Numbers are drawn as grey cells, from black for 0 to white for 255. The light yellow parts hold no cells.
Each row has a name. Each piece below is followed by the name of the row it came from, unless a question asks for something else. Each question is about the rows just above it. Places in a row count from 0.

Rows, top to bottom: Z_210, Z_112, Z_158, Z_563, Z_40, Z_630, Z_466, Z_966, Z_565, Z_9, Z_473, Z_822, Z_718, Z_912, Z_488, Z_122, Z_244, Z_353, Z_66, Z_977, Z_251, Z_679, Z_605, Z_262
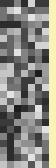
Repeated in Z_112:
[115]
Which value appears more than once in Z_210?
[58]
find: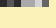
Z_244

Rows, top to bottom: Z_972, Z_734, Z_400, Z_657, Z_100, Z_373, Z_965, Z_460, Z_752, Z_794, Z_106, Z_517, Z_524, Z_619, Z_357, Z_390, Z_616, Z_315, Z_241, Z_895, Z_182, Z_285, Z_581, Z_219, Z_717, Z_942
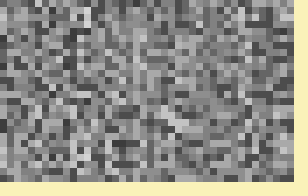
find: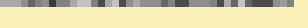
Z_619
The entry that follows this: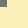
[76]
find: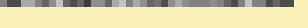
Z_357
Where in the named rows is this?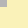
Z_965, 25
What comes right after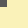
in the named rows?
[129]
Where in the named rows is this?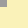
Z_619, 40

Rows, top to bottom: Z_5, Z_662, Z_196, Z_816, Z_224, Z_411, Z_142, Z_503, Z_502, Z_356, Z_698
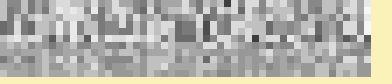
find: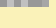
Z_698
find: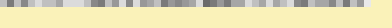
Z_196
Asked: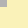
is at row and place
Z_503, 19
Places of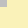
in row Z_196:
0 2 4 6 7 12 15 22 36 40 44 48 50
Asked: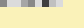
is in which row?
Z_411

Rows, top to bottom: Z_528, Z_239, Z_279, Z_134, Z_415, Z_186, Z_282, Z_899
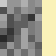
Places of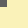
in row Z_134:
2 3
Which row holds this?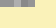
Z_528
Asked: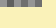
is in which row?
Z_899
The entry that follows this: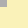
[137]

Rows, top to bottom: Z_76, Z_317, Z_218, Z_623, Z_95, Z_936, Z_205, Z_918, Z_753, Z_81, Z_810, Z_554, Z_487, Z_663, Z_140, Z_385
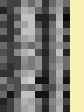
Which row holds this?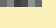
Z_487
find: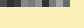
Z_81
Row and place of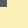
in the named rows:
Z_76, 0

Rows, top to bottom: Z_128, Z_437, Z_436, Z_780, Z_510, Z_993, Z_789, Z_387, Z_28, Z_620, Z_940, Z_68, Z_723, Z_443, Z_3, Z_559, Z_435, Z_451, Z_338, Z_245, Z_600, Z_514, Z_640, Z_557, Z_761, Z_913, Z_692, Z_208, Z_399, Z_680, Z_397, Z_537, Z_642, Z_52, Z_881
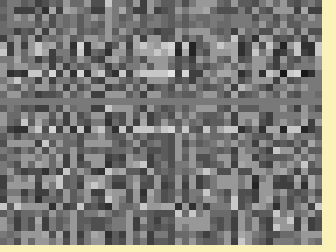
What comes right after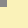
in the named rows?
[106]
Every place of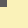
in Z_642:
8 11 21 23 37
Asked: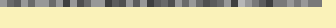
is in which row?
Z_723
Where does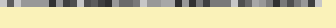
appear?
Z_680
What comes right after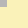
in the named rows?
[152]

